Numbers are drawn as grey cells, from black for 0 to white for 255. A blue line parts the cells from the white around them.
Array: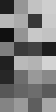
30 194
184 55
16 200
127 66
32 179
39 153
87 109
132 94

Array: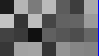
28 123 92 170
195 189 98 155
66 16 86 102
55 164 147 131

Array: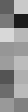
95
121
216
150
157
84
108
153

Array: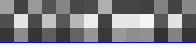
160 153 133 75 68 65 67
79 74 87 236 231 244 226
55 53 54 150 154 145 131

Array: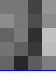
119 66
140 77
99 48
115 56
101 93

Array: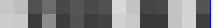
198 80 71 73 216 68 196 84
205 59 60 61 208 57 194 61
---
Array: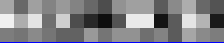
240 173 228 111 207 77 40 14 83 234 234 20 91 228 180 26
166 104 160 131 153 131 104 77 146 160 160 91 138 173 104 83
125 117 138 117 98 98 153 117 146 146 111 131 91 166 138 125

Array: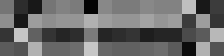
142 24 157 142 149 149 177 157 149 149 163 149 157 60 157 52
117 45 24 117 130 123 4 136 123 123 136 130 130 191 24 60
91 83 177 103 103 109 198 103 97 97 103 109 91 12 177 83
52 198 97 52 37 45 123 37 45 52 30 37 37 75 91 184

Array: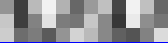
205 109 124 90 148 211 186 136 96 84 130 219
199 62 130 226 124 117 199 136 55 234 142 117
148 62 186 242 178 103 154 192 70 242 192 103

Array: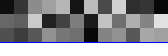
103 95 202 33 67 125 27 195 111 175 132 225
80 61 88 146 118 111 8 132 146 88 167 160
14 53 140 160 182 20 188 74 209 46 53 8

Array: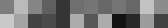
201 164 66 74 53 172 87 172 19 40 156 66
125 186 133 95 53 111 117 103 117 103 194 140

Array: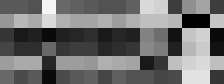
157 170 170 38 157 157 151 176 170 164 25 54 191 210 218 191
151 184 170 218 176 164 164 176 157 176 191 191 184 2 2 197
104 75 89 10 75 89 96 69 96 82 82 69 75 226 226 54
89 89 82 245 104 96 89 82 82 96 218 210 61 143 164 61
69 46 46 104 54 61 61 38 46 54 136 124 32 184 203 18
54 25 32 10 32 38 46 25 38 32 130 110 18 197 210 10

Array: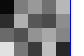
225 119 59 190 39
106 81 147 168 133
45 176 87 75 141
9 125 153 113 183

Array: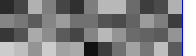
204 190 148 204 162 170 17 61 113 162 119 190 91
133 119 91 133 156 113 113 83 75 99 156 126 61
55 83 170 140 91 69 133 184 148 107 99 91 148
42 69 177 126 69 48 126 184 184 107 61 75 177

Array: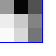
250 216 117
237 202 131
152 5 81
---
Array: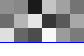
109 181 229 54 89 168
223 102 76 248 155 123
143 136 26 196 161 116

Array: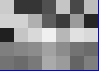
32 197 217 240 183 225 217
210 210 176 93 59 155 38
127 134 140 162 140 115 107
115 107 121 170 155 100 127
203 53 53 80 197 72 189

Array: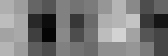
175 157 101 85 129 115 123 150 181 137 77 101
181 157 93 77 129 115 107 143 143 150 123 69
163 169 63 5 137 77 115 189 211 163 85 69
189 169 40 13 129 55 107 175 181 196 55 21

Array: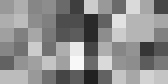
134 113 204 113 174 234 69 174 134 147 54 84
160 128 167 121 84 92 41 141 204 181 181 128
98 147 160 196 160 248 106 218 147 141 92 121
188 188 153 113 69 92 33 98 196 167 210 196
174 188 141 128 77 77 41 98 226 181 181 167
153 174 134 141 106 62 204 153 106 218 167 69

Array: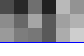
140 104 166 89 160 178
154 125 119 89 172 206
75 40 111 33 185 147

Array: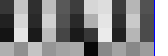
176 144 196 150 163 170 8 136 163 136 156
55 196 47 188 88 61 214 221 61 182 82
33 214 41 208 82 41 176 229 47 202 75
20 229 26 188 69 26 55 235 33 182 75

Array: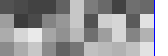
172 214 234 166 145 185 111 158 214 132 178
139 172 199 139 98 118 192 185 178 192 226
158 60 74 132 151 199 82 207 214 90 226
82 74 66 66 98 199 124 105 66 111 105
